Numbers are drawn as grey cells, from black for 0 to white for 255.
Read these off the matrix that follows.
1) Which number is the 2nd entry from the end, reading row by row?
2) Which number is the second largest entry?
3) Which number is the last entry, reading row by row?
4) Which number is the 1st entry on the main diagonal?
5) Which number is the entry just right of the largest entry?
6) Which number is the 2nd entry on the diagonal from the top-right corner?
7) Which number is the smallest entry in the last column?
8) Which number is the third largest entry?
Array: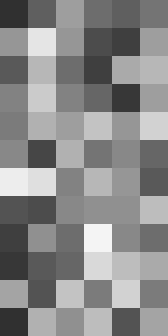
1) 83
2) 237
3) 164
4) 48
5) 136
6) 63
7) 89
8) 229

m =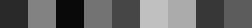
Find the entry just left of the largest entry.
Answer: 70
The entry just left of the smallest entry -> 130
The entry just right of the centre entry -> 192
